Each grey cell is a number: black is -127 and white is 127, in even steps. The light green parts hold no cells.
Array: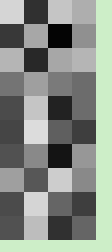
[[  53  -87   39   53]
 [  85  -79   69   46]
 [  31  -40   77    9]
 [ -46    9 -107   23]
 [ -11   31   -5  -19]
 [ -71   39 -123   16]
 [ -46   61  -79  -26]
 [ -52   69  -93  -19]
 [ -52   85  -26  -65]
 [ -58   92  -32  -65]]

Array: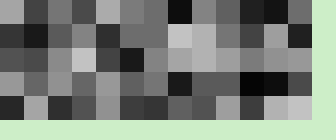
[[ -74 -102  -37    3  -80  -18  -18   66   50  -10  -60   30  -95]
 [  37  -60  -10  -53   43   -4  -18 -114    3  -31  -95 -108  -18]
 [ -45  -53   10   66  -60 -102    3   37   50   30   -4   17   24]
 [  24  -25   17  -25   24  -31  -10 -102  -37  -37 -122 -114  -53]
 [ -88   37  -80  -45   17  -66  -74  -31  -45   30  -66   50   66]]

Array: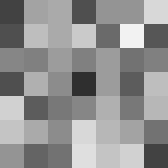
[[ 81 -35  -7   6  48  -7  55]
 [ 20 -27 -13  95  68  81 -61]
 [  6   0  28   0  28 -13   0]
 [-61  35  42 -48  20  20  88]
 [ 68  42  12  88  55  35 -13]
 [-48  48  12 -80  28 -35  62]
 [-48  62  42  74 -21 114 -41]]

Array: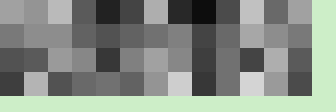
[[ -45  -37   26    7  -72    0   33    7  -65  -14  -59   46  -37]
 [  -6   13   13  -29  -45  -29  -14    0  -59  -22   39   13   -6]
 [  33   20   58  -37  -93  -59   46  -87 -114  -52   65  -22   33]
 [ -65   52  -45  -22  -14  -29   20   78  -72  -14   84   26  -52]]

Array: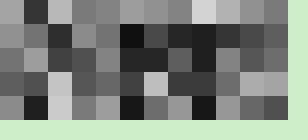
[[  11  -97   75   -5   29 -104  -19   23 -104   23  -25  -47]
 [  36  -74   55   -5    3   29   17    3   83   49   17   -5]
 [ -33  -47   68  -41  -25  -62   62  -68  -68  -19   43   36]
 [  17  -12  -82   11  -12 -111  -54  -89  -97  -74  -54  -33]
 [ -12   29  -62  -47    3  -89  -89  -33  -97    3  -41  -19]]

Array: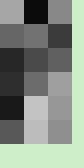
[[  38 -116    8]
 [ -88  -53  -31]
 [ -81  -19   31]
 [ -25  -13  -68]
 [ -39   60   15]
 [-102   67   23]]
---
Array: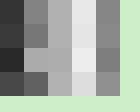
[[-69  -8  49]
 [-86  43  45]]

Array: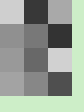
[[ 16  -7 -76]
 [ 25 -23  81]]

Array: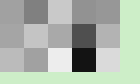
[[ 37  68  41]
 [ 59  33 109]]

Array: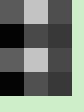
[[-124  -54  -71]
 [ -33   67  -55]]

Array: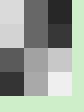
[[ 83 -24 -72]
 [-37  34  72]]

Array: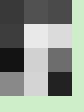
[[ -66  105   91]
 [-108   81  -18]]
